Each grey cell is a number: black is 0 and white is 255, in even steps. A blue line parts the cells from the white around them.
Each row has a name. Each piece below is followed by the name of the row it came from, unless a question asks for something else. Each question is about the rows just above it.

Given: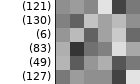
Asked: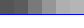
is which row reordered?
(49)
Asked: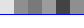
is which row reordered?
(127)
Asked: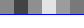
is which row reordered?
(121)

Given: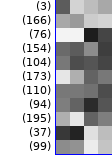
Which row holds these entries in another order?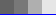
(173)
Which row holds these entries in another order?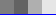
(195)
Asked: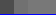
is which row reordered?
(110)

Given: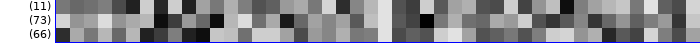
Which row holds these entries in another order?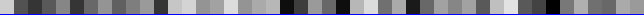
(73)
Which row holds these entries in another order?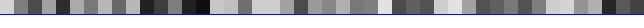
(66)
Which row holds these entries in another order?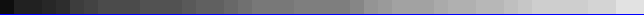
(66)
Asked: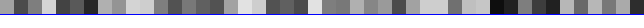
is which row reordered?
(66)

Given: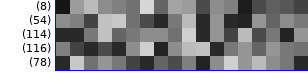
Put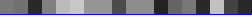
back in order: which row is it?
(54)
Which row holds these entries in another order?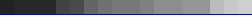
(78)
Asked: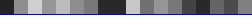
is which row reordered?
(78)
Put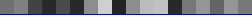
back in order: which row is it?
(116)
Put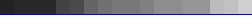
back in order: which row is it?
(116)
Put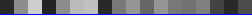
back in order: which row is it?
(116)
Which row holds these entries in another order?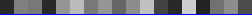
(116)

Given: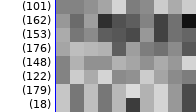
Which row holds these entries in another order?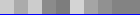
(101)
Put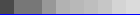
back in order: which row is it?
(179)

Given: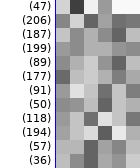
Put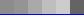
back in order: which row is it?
(36)
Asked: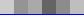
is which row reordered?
(36)
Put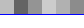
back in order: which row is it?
(89)
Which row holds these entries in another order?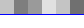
(91)
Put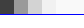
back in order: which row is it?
(47)
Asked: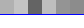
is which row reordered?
(50)

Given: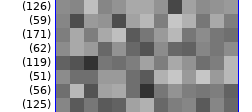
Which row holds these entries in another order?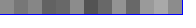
(62)
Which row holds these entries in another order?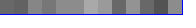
(62)
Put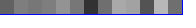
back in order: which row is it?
(56)

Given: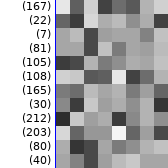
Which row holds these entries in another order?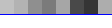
(80)
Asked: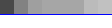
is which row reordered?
(7)
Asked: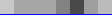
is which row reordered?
(40)
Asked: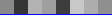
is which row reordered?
(30)
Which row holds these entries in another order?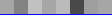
(7)
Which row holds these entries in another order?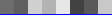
(108)
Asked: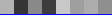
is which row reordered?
(30)

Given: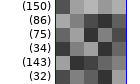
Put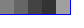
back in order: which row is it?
(143)
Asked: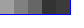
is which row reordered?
(34)
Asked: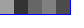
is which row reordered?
(75)
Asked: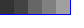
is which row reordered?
(143)
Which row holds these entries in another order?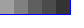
(32)
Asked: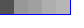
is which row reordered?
(150)

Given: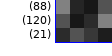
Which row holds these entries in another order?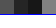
(88)
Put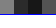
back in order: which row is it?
(120)

